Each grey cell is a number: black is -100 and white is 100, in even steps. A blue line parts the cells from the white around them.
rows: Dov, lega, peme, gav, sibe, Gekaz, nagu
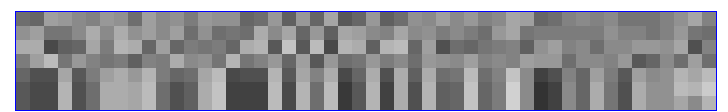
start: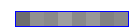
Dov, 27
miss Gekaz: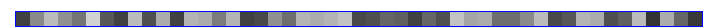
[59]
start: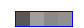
sibe, 43
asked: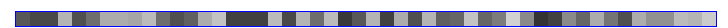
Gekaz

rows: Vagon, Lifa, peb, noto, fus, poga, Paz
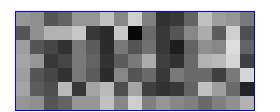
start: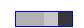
Lifa, 2
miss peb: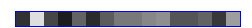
[-11]
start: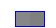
Paz, 11

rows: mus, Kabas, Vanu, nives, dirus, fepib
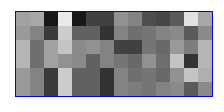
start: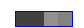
mus, 5
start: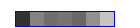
dirus, 6
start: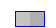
dirus, 12

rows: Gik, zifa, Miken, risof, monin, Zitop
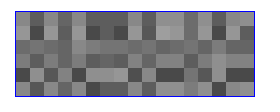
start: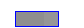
monin, 5
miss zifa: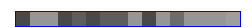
[-32]
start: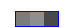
Zitop, 12
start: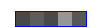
zifa, 5
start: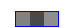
monin, 3
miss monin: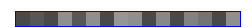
[-38]
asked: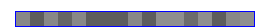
Gik

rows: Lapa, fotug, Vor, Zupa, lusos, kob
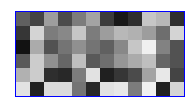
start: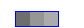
Zupa, 6
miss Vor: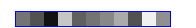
[2]
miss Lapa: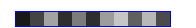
[-53]

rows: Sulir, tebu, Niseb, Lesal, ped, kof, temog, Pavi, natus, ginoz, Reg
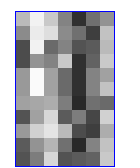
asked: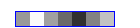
kof
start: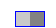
Sulir, 2
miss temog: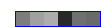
[31]

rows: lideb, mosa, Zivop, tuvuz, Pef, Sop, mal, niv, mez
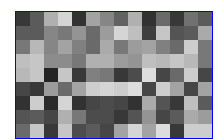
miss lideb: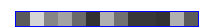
[-23]
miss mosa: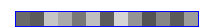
[-51]
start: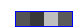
mal, 10
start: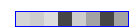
Sop, 6
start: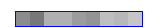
tuvuz, 3
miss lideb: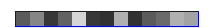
[-11]

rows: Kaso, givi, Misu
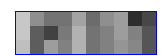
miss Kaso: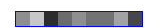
[23]
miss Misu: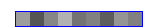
[50]
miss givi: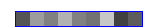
[-5]
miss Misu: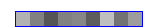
[17]

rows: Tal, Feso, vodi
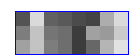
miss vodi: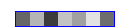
[-2]
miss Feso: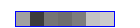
[21]
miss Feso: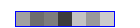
[-8]

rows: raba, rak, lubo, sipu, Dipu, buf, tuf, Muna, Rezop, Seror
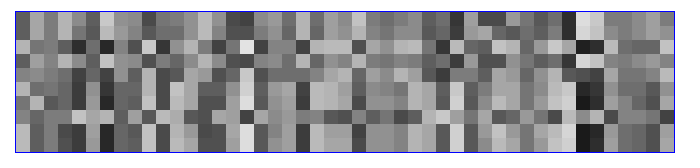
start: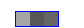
Muna, 33
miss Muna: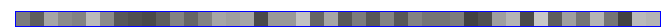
[35]
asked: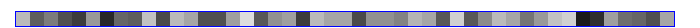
Seror
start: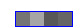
Muna, 32

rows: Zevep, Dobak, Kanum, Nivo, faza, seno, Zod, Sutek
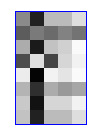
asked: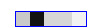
Zod
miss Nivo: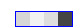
[-40]

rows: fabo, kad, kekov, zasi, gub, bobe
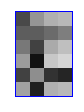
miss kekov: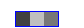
[33]
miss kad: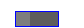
[-16]
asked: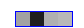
bobe

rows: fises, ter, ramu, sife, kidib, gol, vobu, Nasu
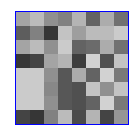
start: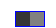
Nasu, 1
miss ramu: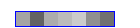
[-16]
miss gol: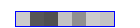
[7]
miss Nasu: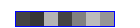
[-42]

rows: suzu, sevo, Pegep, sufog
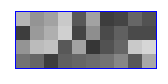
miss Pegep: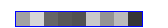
[52]
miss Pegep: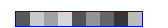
[52]
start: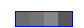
sufog, 5
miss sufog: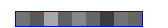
[-15]
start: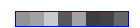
suzu, 1
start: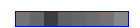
sufog, 0
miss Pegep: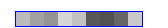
[-58]

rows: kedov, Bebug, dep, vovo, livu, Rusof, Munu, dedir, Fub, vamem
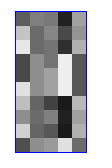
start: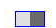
vamem, 3
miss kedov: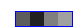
[-5]
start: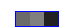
dedir, 1
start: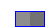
vovo, 1
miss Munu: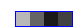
[49]

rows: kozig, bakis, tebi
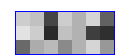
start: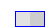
bakis, 0
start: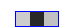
bakis, 1
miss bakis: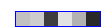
[-63]
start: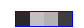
bakis, 2
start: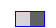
kozig, 5
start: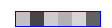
kozig, 1

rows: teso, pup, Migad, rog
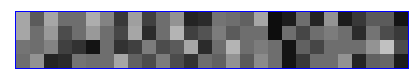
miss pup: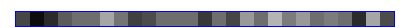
[-35]
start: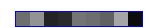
teso, 10
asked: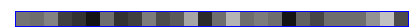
Migad
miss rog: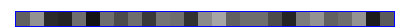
[-19]
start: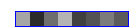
pup, 8
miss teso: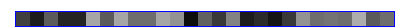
[25]
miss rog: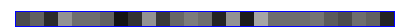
[9]

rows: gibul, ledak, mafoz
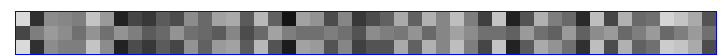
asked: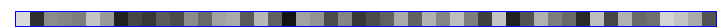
gibul
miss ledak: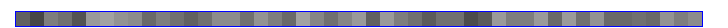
[-7]
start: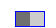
mafoz, 45

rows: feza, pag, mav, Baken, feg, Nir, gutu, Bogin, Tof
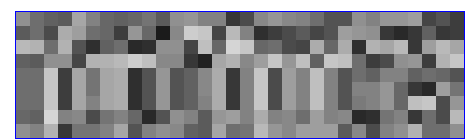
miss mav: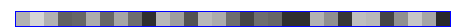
[-41]
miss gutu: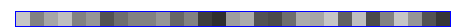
[-4]

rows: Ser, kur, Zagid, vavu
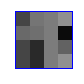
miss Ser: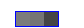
[13]
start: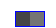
Ser, 0

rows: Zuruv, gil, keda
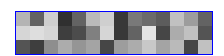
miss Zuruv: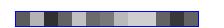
[23]
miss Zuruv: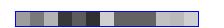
[-16]
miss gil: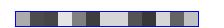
[74]
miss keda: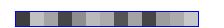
[17]

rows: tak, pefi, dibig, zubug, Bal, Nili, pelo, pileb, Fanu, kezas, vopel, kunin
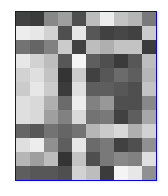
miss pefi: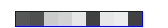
[-44]
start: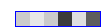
Nili, 0
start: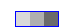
pelo, 1
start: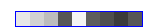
zubug, 0

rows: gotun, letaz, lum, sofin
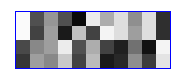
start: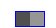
gotun, 1
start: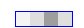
letaz, 6
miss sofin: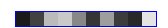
[12]
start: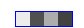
lum, 3
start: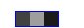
letaz, 1
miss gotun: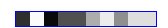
[18]
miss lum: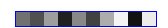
[-43]

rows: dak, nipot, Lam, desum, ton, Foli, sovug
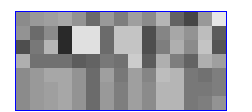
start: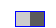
desum, 8
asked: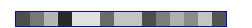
Lam
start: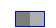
Lam, 10
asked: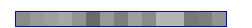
sovug
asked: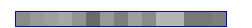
Foli
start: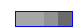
ton, 2

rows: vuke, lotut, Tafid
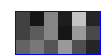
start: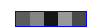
lotut, 1
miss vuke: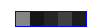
[53]
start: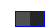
Tafid, 4
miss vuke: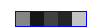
[-77]
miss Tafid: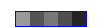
[-22]
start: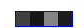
vuke, 0

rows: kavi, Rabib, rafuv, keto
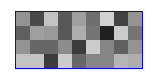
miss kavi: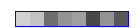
[-48]
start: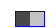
kavi, 1
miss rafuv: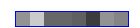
[10]
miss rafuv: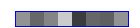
[10]
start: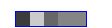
keto, 2
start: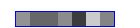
rafuv, 0

